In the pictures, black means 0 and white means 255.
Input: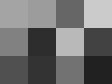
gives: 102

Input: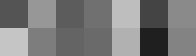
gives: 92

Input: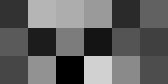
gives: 173

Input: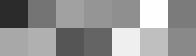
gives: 161

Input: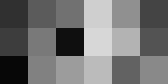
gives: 113

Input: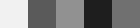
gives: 145

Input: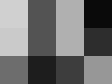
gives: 176

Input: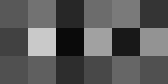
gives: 39
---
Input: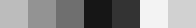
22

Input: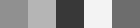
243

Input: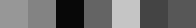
100

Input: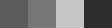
46

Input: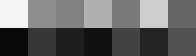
176

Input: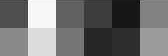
60
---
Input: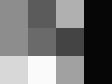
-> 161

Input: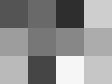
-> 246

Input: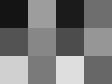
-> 222

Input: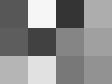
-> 120

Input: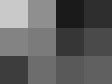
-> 89

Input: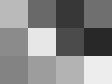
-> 179

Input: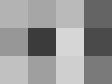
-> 207
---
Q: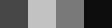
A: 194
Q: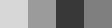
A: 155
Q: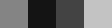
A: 20
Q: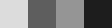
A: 94
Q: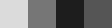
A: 118
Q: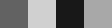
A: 208
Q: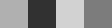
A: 49
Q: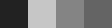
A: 198
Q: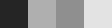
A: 175
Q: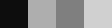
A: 174
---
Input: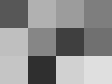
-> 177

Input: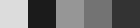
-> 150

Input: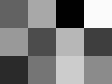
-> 168

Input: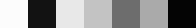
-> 109

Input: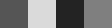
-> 218

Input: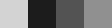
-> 28

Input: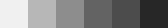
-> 99

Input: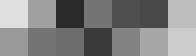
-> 79
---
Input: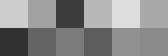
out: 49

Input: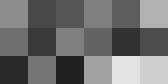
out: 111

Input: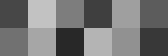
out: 113

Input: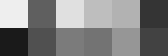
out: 26

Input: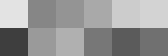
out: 62

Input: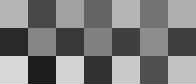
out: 41

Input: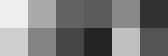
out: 206

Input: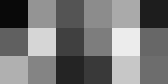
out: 96
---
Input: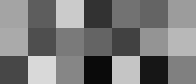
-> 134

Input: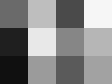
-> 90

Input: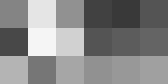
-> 166

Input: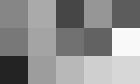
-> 184

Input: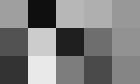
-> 125

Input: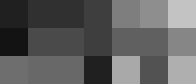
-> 104

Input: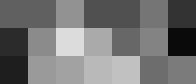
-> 162
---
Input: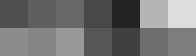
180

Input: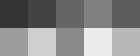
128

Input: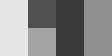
59

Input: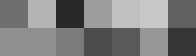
200

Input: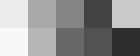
67

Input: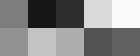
217

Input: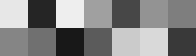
147

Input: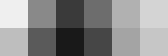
177
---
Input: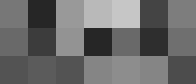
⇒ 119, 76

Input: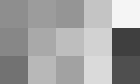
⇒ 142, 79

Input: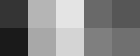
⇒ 52, 112

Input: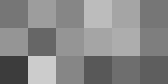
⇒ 118, 94

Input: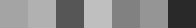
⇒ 164, 41

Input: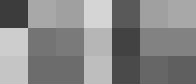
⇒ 60, 95

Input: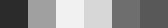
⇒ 43, 88

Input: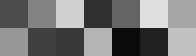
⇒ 76, 194
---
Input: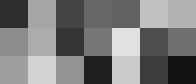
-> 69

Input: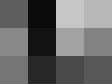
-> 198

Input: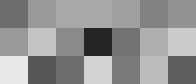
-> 168

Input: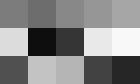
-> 136

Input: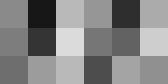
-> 185

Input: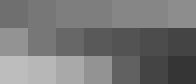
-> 126
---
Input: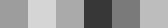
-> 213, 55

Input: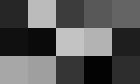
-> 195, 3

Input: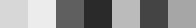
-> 236, 42

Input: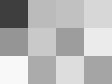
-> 248, 62

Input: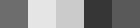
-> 229, 54

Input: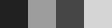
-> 213, 33

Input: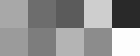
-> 253, 41

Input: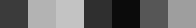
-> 195, 11

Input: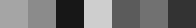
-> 206, 23

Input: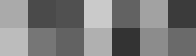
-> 202, 51
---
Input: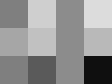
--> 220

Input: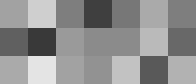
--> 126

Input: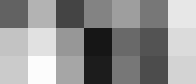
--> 231

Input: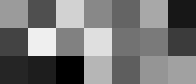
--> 23

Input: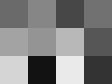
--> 113

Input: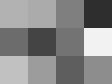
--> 46
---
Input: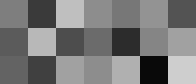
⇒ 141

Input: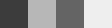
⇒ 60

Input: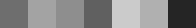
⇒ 96

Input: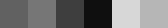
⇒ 62

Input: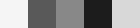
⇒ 89

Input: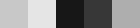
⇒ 229

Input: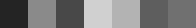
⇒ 208
